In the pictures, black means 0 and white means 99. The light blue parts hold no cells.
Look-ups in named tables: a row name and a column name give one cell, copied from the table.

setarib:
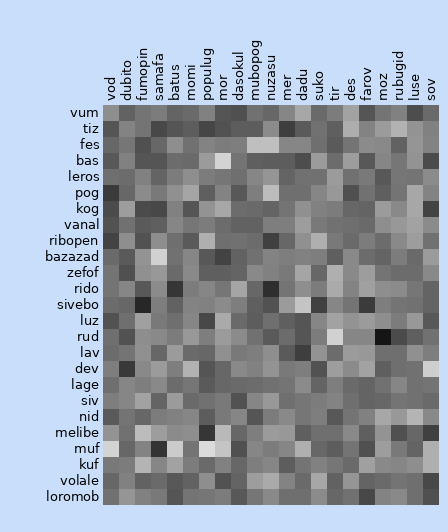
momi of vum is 41
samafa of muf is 20
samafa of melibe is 61
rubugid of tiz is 69
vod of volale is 40
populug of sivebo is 50
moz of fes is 53
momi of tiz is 36
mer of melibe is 59
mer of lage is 45
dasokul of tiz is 36
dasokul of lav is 47
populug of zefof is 37
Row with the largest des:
tiz

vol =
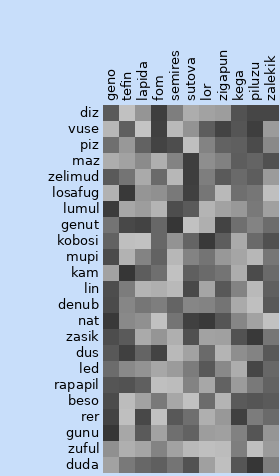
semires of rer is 34
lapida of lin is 70
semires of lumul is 30
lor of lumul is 70
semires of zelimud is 71
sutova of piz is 74
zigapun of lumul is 63
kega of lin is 51
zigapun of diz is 61
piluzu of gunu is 33
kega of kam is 67
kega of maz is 36
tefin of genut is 28
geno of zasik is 30
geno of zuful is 56
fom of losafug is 56
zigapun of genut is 26

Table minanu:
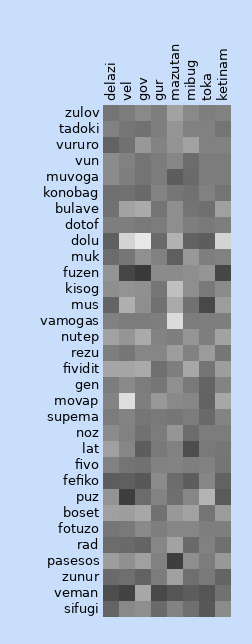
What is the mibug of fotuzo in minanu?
52
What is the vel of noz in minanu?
50
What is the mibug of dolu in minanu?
38
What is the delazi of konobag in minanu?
43
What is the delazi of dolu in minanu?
37
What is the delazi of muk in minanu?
42
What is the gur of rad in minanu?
52
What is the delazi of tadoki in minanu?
50
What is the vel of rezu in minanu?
46
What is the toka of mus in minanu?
28
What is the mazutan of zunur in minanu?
62
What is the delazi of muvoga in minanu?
54
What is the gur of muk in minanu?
50
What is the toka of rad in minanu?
50
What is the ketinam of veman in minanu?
44
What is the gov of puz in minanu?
42
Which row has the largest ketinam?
dolu

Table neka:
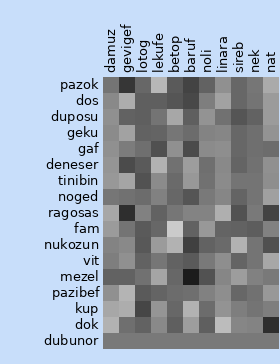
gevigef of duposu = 38
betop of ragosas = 46
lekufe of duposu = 45
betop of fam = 79
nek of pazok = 46
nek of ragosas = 47
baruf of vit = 35
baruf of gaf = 29
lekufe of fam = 40
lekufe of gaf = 31
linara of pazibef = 55
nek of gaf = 43
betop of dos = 33
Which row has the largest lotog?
ragosas

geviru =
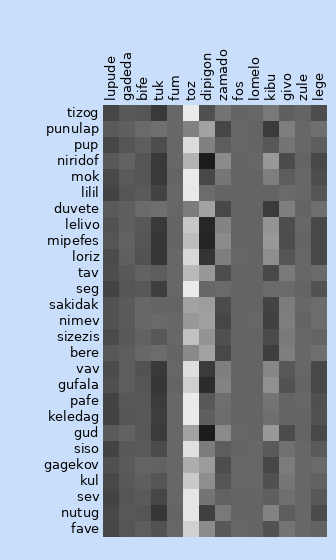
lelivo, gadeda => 37
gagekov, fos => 40
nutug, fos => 39
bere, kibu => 24
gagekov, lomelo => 40
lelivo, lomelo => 39
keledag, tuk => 24
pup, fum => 40
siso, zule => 40
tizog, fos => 39
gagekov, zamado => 30
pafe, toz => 91
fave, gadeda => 33
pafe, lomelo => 39
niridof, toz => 69
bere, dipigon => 63
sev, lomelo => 39
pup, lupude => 27
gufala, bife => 33

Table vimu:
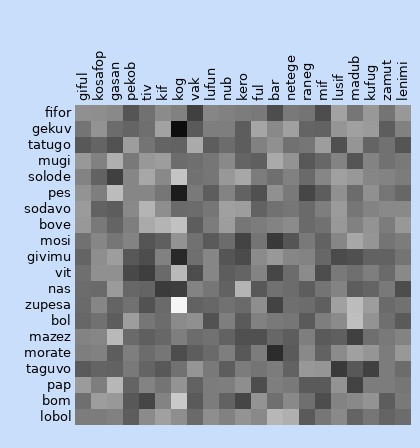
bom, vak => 35
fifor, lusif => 63
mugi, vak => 43
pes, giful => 57
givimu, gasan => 61
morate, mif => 38
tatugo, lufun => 36
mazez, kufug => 43
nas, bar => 44
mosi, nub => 42
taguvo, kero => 48
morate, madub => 62
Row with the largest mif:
tatugo

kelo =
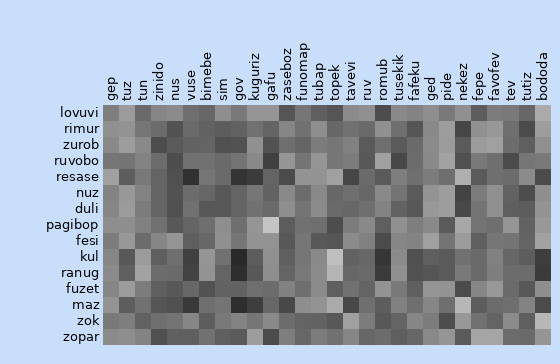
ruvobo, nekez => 31
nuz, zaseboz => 53
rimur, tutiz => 29
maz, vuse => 22
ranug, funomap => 47
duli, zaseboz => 55
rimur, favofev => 59
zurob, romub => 43
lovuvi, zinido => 52
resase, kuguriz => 23
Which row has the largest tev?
pagibop

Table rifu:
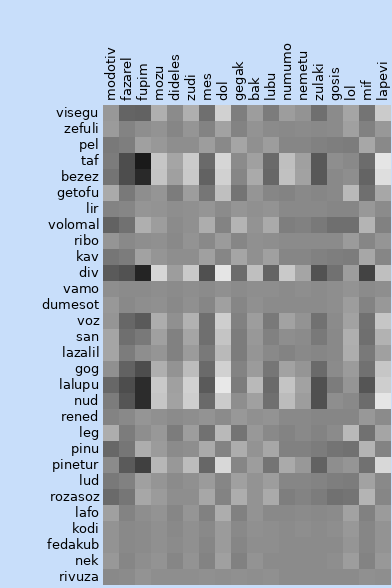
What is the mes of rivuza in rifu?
56
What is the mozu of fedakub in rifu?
56
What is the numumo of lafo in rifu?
53
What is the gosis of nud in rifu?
55
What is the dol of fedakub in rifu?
60
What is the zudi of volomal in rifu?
56
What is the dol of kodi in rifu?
60
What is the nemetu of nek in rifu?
54
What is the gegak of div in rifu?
42
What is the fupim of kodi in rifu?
54
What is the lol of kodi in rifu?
59
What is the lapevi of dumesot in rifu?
59
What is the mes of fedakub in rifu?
52
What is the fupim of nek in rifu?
55
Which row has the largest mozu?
div

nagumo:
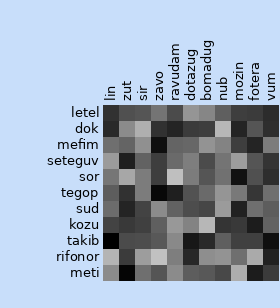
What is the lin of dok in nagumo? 16
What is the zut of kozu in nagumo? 22
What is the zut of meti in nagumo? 2
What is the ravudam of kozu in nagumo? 59
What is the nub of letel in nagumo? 37
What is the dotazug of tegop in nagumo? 32
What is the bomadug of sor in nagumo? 33

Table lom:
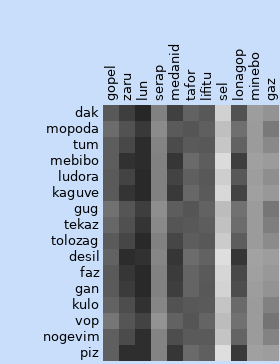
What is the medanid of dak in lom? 25
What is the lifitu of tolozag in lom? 34
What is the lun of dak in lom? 15
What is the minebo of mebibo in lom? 62
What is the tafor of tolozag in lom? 36
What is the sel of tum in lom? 77
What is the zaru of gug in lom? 33

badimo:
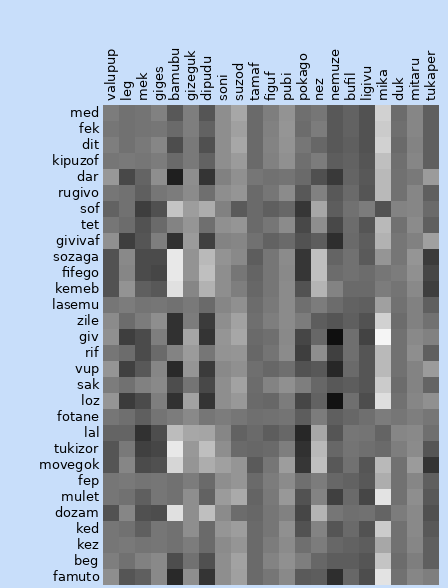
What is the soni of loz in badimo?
55
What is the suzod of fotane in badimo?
46
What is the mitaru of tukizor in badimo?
54
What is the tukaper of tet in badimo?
37
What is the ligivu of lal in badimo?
45
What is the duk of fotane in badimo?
46
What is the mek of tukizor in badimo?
25
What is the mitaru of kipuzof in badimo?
52
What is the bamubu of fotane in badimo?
48
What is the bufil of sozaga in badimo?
44
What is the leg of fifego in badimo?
52
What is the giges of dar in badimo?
55
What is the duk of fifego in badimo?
48
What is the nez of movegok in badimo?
74
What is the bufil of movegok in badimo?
44
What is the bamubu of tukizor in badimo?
90
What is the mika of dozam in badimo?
39

